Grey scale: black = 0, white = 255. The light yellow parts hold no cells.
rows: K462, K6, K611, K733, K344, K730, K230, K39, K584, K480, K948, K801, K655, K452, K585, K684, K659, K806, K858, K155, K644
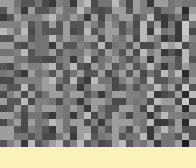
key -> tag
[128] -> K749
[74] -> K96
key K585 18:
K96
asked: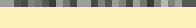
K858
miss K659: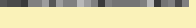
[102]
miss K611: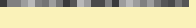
[142]
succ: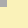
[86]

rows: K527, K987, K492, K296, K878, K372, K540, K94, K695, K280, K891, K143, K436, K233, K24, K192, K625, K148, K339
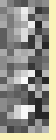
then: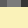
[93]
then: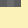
[107]
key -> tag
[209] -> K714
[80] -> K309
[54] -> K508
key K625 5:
K309
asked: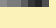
K24
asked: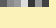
K372

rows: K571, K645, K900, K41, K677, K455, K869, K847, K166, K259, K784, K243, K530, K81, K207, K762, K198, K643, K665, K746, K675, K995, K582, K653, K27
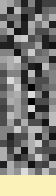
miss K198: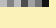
[102]
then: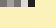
[32]
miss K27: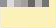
[131]
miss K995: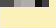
[90]
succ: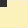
[77]
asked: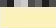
K455
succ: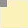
[219]

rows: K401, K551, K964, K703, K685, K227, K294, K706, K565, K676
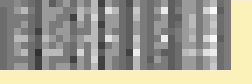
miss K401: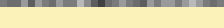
[80]
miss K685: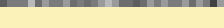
[169]
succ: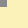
[123]

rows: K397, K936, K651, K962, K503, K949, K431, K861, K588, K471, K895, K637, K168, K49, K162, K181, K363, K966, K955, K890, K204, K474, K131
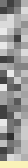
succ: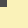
[146]
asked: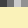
K637
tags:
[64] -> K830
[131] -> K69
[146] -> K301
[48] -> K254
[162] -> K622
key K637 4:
K301

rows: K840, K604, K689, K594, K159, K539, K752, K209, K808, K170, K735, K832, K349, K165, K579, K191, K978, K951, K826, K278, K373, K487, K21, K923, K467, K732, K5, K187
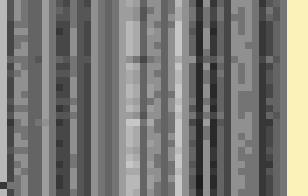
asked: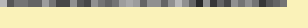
K487
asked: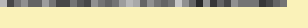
K187

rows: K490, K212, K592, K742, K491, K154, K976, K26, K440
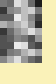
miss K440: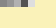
[107]
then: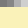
[163]
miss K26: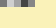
[177]
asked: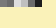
K490

